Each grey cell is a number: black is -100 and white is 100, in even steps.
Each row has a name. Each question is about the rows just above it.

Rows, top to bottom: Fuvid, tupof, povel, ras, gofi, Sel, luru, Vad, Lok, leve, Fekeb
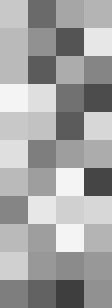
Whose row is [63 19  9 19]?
leve
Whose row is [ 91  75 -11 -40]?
ras
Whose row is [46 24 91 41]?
Lok
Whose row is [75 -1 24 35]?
Sel
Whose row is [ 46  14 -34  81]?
tupof

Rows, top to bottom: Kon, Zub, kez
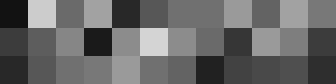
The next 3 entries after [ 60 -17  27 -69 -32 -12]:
[-12  21 -22]
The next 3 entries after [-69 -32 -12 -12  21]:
[-22  27  -6]
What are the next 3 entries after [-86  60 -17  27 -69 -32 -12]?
[-12  21 -22]

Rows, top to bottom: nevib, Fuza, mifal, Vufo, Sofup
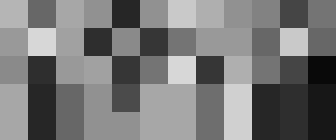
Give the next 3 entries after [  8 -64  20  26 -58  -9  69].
[-58  37  -9]
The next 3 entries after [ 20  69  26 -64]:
[  8 -58  -9]
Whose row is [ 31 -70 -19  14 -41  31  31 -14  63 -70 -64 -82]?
Vufo
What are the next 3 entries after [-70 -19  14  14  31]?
[ 31 -14  63]
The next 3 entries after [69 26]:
[-64   8 -58]

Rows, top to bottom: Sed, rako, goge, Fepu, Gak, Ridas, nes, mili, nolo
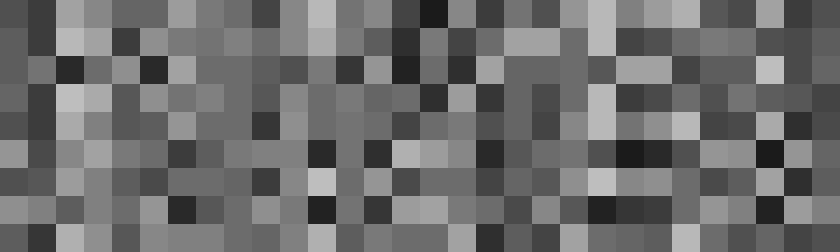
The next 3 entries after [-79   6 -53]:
[-10 -37  17]
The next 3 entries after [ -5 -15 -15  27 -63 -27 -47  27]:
[-15 -21 -27]

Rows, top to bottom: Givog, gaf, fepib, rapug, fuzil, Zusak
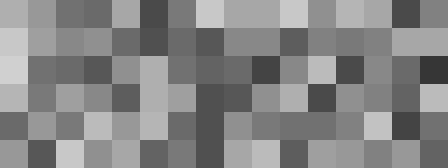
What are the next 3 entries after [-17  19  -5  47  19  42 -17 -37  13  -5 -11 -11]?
[  1  52 -47]
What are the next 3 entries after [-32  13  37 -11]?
[-22 -17 -47]

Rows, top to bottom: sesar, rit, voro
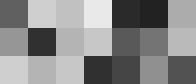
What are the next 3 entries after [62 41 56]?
[-62 -46  13]
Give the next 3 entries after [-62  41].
[ 56 -30  -9]
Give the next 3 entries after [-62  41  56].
[-30  -9  46]
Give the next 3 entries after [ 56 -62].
[-46  13 -36]
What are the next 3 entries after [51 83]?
[-67 -73  35]
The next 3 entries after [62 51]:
[ 83 -67 -73]

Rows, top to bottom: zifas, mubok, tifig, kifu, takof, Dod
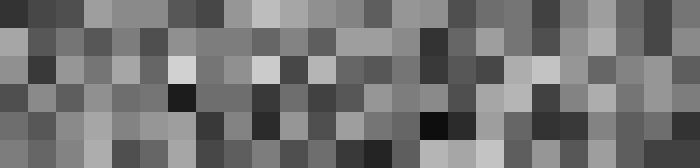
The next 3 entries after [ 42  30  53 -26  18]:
[-32  24 -26]
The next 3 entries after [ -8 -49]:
[ -2  24 -20]

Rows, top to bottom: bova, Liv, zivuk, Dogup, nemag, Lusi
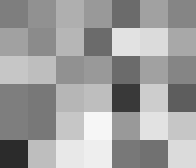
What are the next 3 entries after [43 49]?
[-55  61 -27]
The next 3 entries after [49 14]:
[ 20 -16  26]
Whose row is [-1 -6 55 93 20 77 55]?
nemag
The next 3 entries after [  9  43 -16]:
[77 72 32]
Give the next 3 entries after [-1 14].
[ 37  20 -16]

